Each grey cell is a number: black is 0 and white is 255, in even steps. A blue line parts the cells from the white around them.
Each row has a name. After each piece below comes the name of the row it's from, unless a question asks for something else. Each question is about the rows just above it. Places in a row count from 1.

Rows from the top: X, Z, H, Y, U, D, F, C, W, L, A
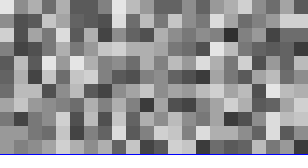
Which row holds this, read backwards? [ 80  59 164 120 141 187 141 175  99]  W
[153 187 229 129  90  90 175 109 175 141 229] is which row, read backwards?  X
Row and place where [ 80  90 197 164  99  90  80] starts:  Z, 2
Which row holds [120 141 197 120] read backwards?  Z
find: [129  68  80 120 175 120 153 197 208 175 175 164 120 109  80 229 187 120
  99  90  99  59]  Y

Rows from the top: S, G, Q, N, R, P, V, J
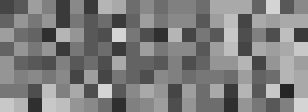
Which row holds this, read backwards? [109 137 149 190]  J
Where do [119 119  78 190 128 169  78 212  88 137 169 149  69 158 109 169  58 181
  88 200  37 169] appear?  V

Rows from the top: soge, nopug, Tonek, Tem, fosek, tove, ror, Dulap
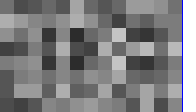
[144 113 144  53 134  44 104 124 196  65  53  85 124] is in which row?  Tonek
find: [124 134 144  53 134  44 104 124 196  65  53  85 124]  fosek
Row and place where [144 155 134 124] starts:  Dulap, 6
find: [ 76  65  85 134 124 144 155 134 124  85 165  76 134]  Dulap
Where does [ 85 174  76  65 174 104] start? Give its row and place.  Tem, 4
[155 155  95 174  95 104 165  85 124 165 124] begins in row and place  ror, 2

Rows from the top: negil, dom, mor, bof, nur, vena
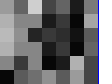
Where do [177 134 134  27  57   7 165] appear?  dom
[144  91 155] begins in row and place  vena, 4

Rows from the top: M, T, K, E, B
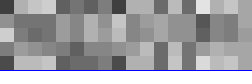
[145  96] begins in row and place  K, 14
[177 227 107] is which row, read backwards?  M
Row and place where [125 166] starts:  T, 17

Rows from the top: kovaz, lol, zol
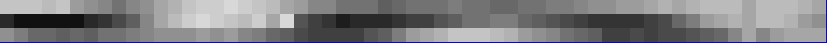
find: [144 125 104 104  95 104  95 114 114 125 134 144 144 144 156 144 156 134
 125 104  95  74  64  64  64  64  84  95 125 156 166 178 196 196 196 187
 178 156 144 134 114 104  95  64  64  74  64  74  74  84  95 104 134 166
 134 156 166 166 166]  zol
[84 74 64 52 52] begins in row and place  lol, 40
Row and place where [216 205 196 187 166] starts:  kovaz, 17
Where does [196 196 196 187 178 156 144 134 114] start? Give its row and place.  zol, 33
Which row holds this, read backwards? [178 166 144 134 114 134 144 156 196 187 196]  kovaz

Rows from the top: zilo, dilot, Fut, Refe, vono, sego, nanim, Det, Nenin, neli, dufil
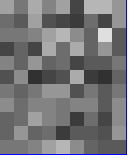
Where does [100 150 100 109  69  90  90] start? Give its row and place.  vono, 2
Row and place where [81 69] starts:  dilot, 4
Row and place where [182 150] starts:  zilo, 8
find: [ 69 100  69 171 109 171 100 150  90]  Refe
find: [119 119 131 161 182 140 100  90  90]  dufil
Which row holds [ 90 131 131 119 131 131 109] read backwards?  Det
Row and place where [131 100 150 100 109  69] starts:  vono, 1

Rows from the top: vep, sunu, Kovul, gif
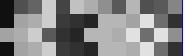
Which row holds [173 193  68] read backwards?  vep
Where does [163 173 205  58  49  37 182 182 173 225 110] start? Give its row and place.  gif, 2
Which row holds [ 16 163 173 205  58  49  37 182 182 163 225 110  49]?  sunu

